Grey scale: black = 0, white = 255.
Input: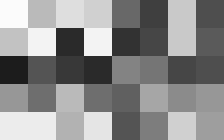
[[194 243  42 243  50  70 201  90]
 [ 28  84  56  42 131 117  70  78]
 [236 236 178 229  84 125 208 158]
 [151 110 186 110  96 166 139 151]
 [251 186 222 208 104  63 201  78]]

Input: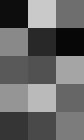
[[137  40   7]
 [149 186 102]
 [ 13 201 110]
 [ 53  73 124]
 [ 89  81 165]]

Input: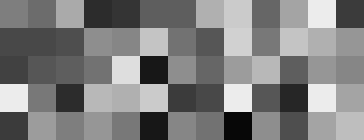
[[236 120  44 184 176 203  59  72 236  86  38 236 164]
 [ 72  72  78 142 134 196 114  86 209 120 196 176 150]
 [ 65  86  94 114 222  23 142 102 156 184  94 150 134]
 [ 59 156 126 150 120  23 134 114   7 142  78 164 190]
 [126 108 170  44  52  94  94 176 203 102 164 236  59]]

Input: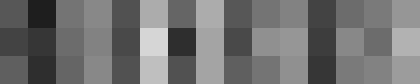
[[ 95  46 101 136  81 191  81 164  95 116 144  54 122 130 156]
 [ 67  54 108 130  73 214  46 164  73 144 150  61 136 108 178]
 [ 87  30 116 136  81 172 101 172  87 116 130  67 108 122 150]]

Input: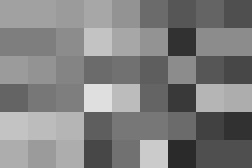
[[100 119 126 223 188 100  57 181 173]
 [155 147 132 107 113  94 140  86  71]
 [126 126 140 195 167 147  49 140 140]
 [161 161 155 167 147 107  86 100  79]
 [173 155 173  71 113 203  42  79  79]
 [195 188 181  94 119 119 107  65  49]]

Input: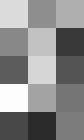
[[136 194  57]
 [ 92 213  84]
 [253 163 117]
 [ 72  43 124]
 [219 142 175]]

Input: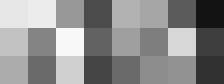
[[230 236 152  75 178 166  91  19]
 [172 106 208  69 106 140 146  49]
 [194 132 248  98 159 126 215  62]]

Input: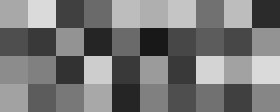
[[140 128  50 205  57 155  57 212 162 218]
 [168 218  64 106 189 175 197 113 189  43]
 [162  92 120 168  37 128  78 113  64 134]
 [ 78  57 147  37 106  24  71  92  71 147]]

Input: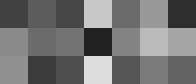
[[ 65  92  71 200 107 153  46]
 [145  59  77 220  85 123  99]
 [138 107 115  33 131 186 166]]
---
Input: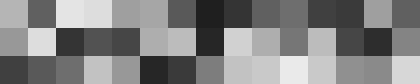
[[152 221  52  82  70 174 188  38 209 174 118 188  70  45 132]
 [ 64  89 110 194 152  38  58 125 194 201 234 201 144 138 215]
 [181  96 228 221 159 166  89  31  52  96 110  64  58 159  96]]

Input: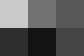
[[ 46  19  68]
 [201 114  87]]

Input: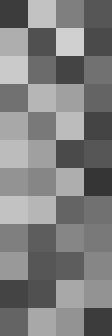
[[202 107  68 113]
 [188 160  74  86]
 [153  86  93 134]
 [194 182 100 113]
 [ 60 194 127  86]
 [127  93 134 121]
 [100 168 147  60]
 [113 182 160 100]
 [ 68  80 168 147]
 [147 134 174  53]
 [168 121 188  68]
 [174  80 208  74]]

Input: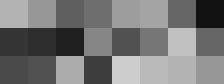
[[ 53  45  31 133  81 118 192 102]
 [179 151  95 110 157 164 102  18]
 [ 74  81 172  61 205 186 179 151]]

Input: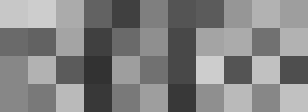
[[135 178  91  50 158 113  72 205  84 193  78]
 [106  98 164  64 106 143  72 164 171 113 178]
 [199 205 171  98  64 127  84  91 150 178 158]
 [135 121 186  56 121 158  56 143 186 135 193]]

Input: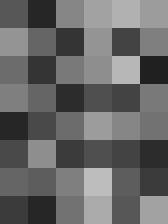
[[127 101  44  79  67 121]
 [148 101  52 148  67 127]
 [ 73 142  59  79  67  44]
 [ 38  73 108 156 134 114]
 [ 59  38 114 170  87 162]
 [108  52 121 142 183  32]
 [101  93 127 189  93  59]
 [ 87  38 134 162 177 156]]
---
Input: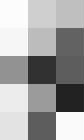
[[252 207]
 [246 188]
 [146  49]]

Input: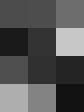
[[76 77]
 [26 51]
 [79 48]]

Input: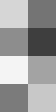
[[214 116]
 [141  62]
 [244 163]]

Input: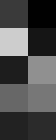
[[ 58   1]
 [205  21]
 [ 29 144]]

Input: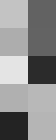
[[195  98]
 [173  99]
 [228  43]]

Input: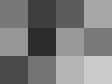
[[120  61]
 [150  44]
 [ 74 116]]
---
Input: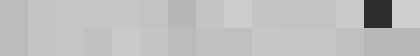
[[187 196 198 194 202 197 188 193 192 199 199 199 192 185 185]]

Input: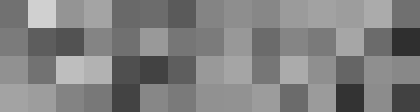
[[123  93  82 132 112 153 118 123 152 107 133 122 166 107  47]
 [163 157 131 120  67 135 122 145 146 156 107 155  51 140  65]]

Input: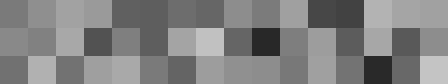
[[137 129 168  82 127  94 164 193 101  40 126 157  92 167  89 141]]

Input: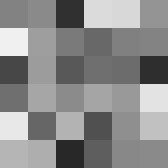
[[240 158 122 104 128 131]
 [111 166 139 165 153 227]
 [181 174  40  94 136 138]]

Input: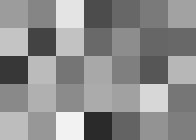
[[196  67 194 105 141 102 104]
 [137 176 139 171 161 215 118]]

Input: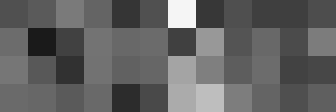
[[108  26  65 115 104 107  64 152  84 104  75 124]
 [106 103  90 105  44  73 171 190 125 100  79  95]]
